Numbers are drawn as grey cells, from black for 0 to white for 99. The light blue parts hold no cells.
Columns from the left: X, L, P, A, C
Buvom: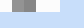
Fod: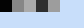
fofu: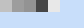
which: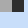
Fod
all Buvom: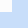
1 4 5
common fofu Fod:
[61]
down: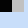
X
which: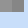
Buvom

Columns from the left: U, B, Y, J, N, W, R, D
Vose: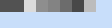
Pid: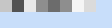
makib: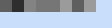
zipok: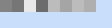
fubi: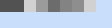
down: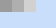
D
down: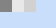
Y
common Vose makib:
[51]
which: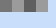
makib
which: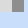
Vose
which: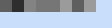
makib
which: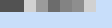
fubi

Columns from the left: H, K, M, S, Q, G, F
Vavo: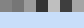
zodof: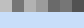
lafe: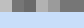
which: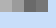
zodof
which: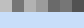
zodof
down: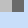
Q

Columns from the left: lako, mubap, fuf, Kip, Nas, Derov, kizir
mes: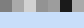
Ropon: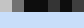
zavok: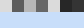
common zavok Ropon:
[20]
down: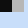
fuf
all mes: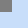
1
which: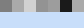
mes
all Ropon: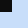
3 4 6
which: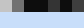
Ropon
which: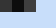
Ropon

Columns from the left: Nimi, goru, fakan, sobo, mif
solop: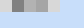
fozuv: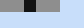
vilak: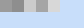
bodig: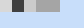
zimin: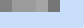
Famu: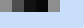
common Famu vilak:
[55]
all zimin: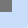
5
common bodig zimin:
[64]
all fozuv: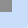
1 2 4 5

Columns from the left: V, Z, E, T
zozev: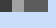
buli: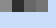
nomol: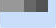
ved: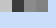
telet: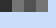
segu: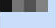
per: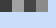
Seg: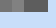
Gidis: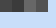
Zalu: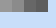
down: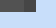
E
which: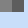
Seg

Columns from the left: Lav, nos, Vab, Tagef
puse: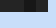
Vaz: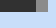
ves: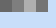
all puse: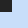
1 2 4
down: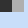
Vab
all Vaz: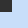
1 2 3
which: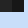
puse

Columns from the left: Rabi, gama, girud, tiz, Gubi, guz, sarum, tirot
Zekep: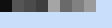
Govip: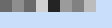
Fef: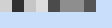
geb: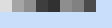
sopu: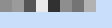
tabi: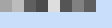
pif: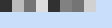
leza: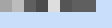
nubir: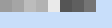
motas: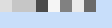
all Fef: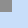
6 7
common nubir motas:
[91]
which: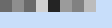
Govip

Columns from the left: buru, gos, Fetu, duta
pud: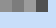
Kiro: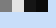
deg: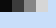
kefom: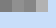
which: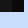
Kiro
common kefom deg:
[52]
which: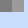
pud
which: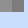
pud

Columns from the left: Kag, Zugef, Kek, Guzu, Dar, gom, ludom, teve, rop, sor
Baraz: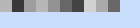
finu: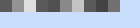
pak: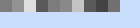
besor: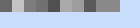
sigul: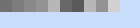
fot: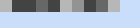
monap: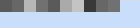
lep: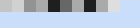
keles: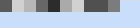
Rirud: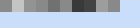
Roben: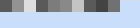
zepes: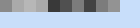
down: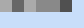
gom
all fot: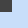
2 3 5 8
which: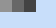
Baraz
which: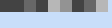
fot

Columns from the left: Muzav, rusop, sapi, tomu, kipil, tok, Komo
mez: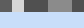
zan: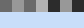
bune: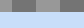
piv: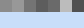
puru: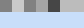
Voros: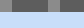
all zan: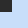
5 7
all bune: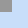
1 4 5
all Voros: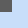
2 3 4 6 7
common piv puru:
[73]
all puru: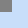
1 3
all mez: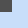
3 4 7
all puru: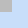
6 7

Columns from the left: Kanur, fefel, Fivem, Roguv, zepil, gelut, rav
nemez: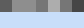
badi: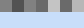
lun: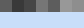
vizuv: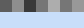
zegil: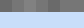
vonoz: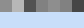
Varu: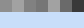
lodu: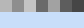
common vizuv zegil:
[46]
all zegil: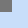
2 4 6 7
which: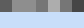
nemez
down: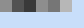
fefel
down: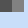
Fivem

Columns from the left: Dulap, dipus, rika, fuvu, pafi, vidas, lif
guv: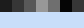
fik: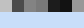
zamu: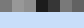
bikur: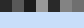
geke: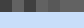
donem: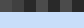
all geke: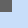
2 4 6 7
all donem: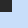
3 5 7
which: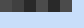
donem
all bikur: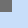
7
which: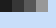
guv

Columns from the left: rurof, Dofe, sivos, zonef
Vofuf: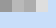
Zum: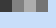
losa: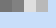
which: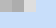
Vofuf
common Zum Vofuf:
[67]

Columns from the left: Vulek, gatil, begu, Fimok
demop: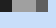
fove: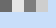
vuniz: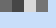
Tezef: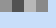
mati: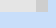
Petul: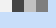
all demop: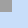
2 3
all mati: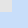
1 2 3

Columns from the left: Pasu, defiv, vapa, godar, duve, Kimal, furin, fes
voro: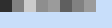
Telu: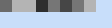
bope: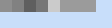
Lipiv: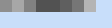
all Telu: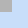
2 3 8
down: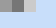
duve
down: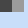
Kimal
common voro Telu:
[18]
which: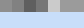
bope
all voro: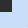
1
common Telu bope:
[46]

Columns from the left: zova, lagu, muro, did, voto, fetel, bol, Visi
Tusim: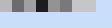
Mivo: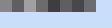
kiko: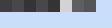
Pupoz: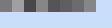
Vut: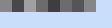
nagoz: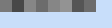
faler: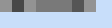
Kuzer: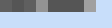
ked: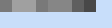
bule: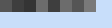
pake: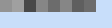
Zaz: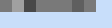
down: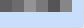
fetel
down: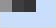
voto
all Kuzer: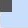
2 5 6 7
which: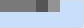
faler
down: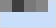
zova

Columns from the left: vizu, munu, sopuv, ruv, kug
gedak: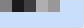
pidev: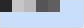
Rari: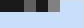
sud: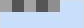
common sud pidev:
[33]
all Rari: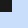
1 2 4
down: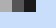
ruv
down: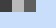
sopuv
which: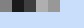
gedak
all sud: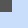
2 4

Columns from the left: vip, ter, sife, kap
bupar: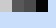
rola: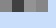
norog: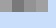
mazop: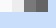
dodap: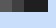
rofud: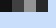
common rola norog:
[57]
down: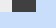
ter
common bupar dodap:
[34]
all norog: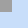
1 4
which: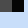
bupar
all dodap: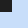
3 4
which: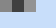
rola

